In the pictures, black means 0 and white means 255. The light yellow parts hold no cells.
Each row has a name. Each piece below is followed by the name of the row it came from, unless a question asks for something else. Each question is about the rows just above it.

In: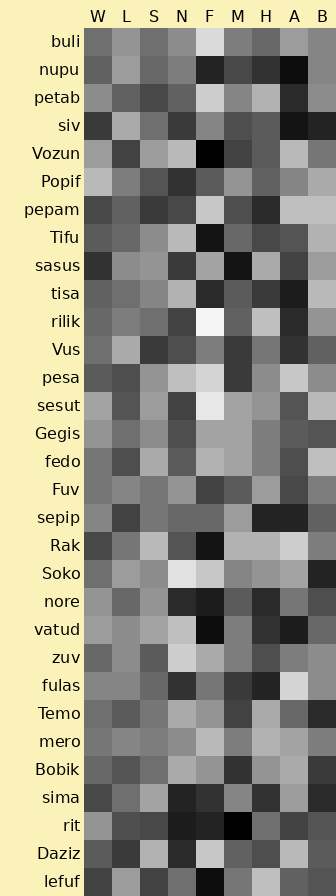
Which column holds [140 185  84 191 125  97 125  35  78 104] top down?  B
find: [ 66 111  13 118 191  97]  lefuf
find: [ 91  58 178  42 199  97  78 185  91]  Daziz

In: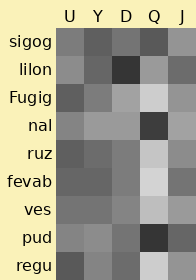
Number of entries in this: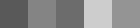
5
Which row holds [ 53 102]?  pud
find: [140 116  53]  pud
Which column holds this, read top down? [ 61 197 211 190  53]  Q
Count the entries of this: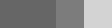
4
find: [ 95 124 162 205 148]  Fugig

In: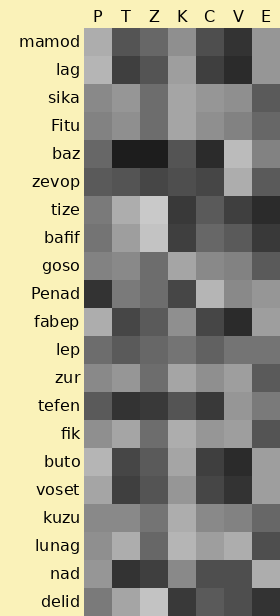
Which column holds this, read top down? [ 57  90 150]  E
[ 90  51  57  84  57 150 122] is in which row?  tefen
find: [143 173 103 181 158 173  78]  lunag
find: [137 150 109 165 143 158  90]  zur
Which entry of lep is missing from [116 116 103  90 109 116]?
[97]

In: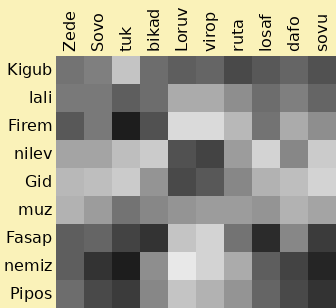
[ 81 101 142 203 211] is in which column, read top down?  sovu
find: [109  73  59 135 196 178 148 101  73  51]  Pipos
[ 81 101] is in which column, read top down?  sovu
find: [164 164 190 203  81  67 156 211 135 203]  nilev

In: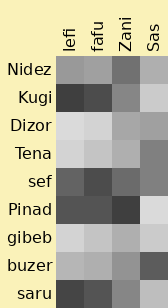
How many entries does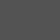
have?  2
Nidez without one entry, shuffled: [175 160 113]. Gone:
[153]
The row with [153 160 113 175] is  Nidez

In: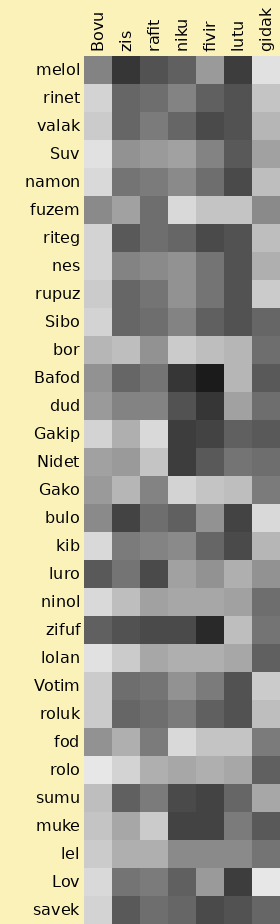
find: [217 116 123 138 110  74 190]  namon
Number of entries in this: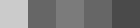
5

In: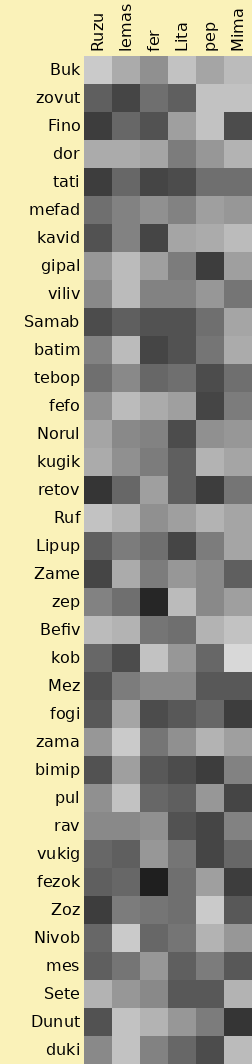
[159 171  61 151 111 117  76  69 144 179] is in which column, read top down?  pep
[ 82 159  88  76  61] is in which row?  bimip
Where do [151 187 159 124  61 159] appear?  gipal
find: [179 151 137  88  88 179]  Sete
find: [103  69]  tati
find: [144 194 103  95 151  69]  pul

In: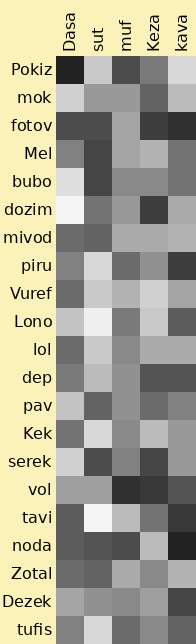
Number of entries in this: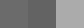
3
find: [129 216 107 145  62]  piru
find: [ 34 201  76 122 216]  Pokiz
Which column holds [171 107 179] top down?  muf
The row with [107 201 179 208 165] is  Vuref

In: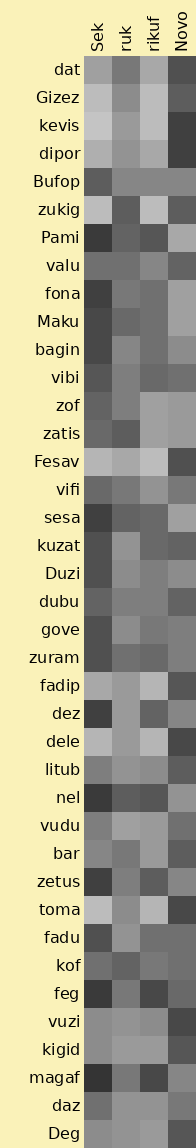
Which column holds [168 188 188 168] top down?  rikuf
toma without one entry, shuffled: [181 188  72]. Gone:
[140]
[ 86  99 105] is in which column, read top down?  Sek
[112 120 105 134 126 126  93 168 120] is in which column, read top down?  ruk
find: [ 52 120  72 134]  magaf

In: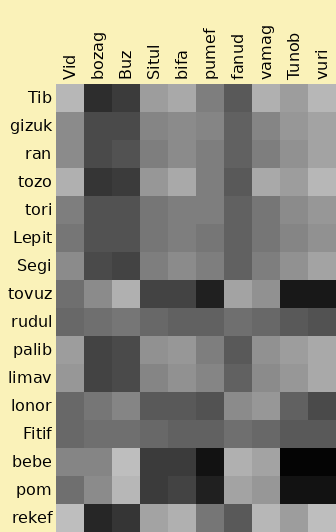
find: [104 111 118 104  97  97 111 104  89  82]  rudul
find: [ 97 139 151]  limav
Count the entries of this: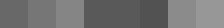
8
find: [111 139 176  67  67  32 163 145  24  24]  tovuz

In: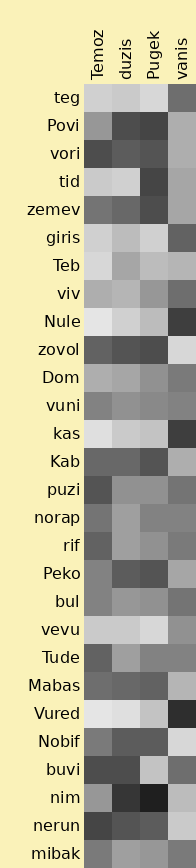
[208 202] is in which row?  teg
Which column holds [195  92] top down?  Pugek
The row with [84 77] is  zovol
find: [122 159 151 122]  mibak
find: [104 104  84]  Kab
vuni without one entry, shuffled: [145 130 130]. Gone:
[137]

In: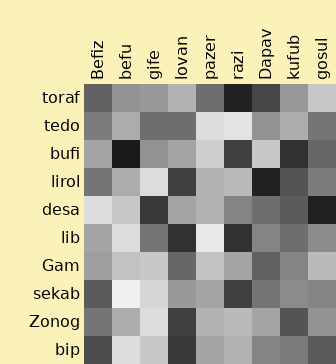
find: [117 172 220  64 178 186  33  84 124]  lirol
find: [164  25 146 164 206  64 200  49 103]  bufi
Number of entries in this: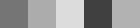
5
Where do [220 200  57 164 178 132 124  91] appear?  bip
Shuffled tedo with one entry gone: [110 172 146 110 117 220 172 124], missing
[227]
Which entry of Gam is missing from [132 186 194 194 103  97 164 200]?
[158]
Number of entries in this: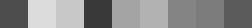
9

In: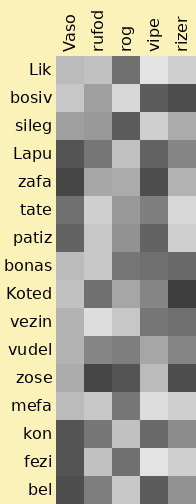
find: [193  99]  Lapu
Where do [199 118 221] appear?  mefa
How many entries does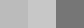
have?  3
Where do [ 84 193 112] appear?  fezi

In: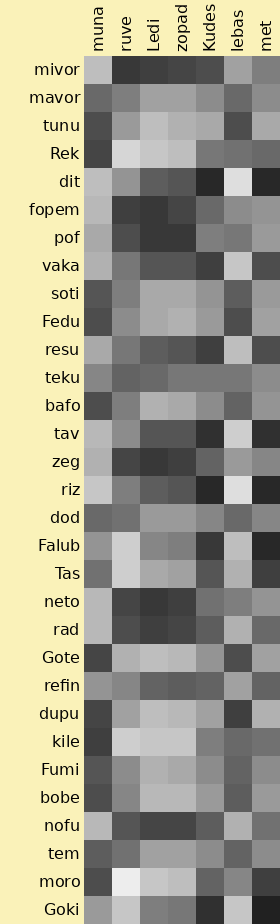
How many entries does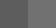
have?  2
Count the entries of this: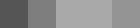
5

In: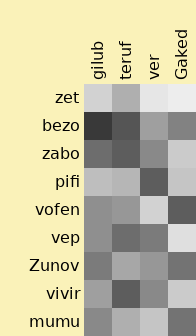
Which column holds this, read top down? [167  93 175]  teruf
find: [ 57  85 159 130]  bezo
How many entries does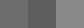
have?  3
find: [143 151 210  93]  vofen

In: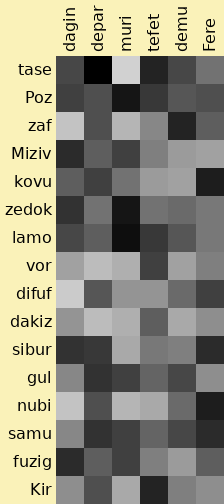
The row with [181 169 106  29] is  nubi
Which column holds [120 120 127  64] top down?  Fere
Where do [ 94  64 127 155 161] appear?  Miziv
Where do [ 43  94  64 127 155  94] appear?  fuzig

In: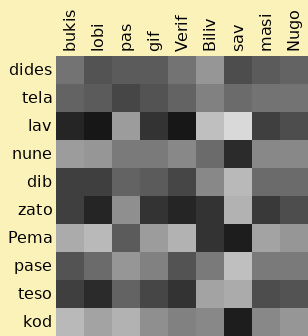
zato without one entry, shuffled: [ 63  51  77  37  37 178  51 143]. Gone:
[57]
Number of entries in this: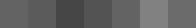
7
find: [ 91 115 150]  dides
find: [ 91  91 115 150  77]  dides

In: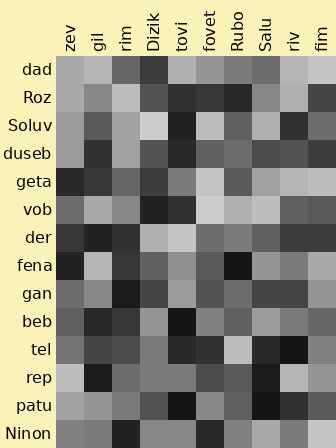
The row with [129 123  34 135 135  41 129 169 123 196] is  Ninon
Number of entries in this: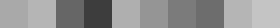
10
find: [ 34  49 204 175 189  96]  vob
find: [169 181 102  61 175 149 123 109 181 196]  dad
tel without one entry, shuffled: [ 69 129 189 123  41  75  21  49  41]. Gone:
[116]

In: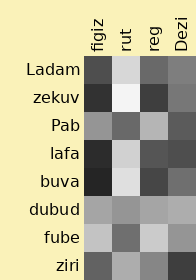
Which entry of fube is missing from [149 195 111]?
[203]
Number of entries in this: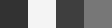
4
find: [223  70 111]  buva
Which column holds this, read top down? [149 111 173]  rut

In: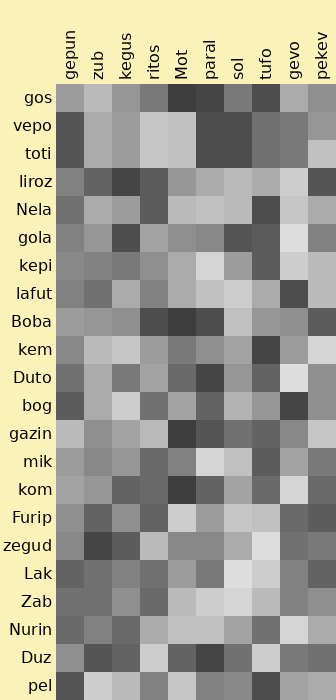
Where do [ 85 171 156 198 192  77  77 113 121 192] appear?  toti
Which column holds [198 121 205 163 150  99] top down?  kegus
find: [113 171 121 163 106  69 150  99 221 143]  Duto
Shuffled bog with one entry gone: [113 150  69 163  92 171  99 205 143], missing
[178]

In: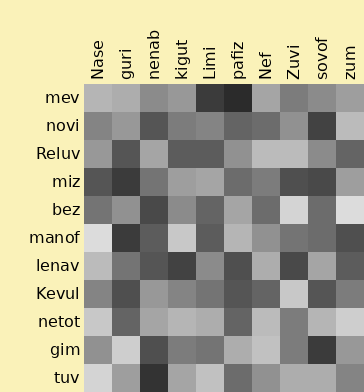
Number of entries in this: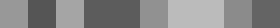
10
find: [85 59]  miz

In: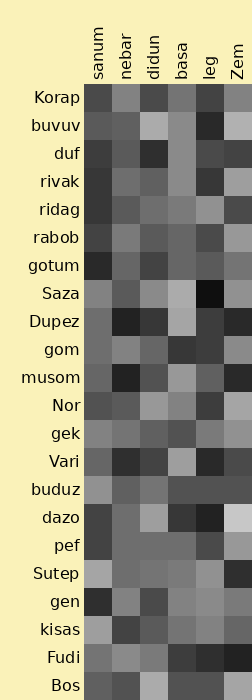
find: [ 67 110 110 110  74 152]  pef
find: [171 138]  buvuv

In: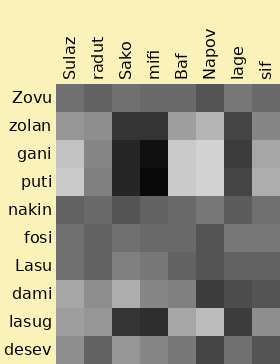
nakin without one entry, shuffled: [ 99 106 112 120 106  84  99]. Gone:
[92]
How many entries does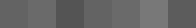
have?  7

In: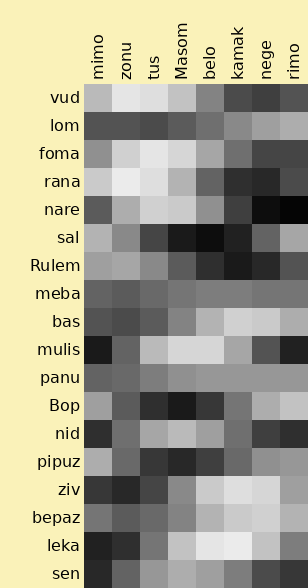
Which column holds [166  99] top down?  belo
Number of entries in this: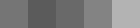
5
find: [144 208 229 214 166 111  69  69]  foma

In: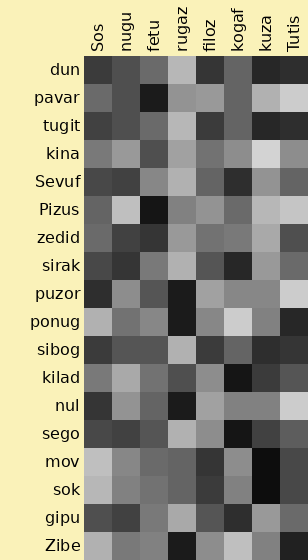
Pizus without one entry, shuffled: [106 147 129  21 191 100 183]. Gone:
[197]
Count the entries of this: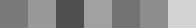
7
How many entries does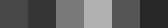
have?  6
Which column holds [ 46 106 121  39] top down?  kogaf
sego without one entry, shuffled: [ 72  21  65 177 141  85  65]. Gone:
[93]

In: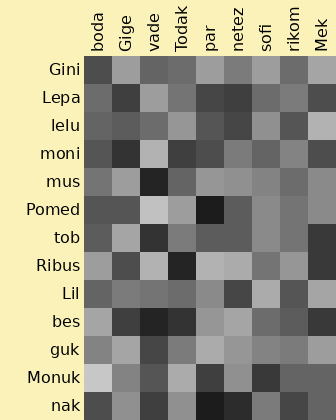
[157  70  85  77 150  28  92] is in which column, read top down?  par
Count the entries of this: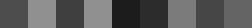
9
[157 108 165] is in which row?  Gini
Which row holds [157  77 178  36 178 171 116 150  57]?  Ribus
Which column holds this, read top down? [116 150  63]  Todak
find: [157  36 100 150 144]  mus

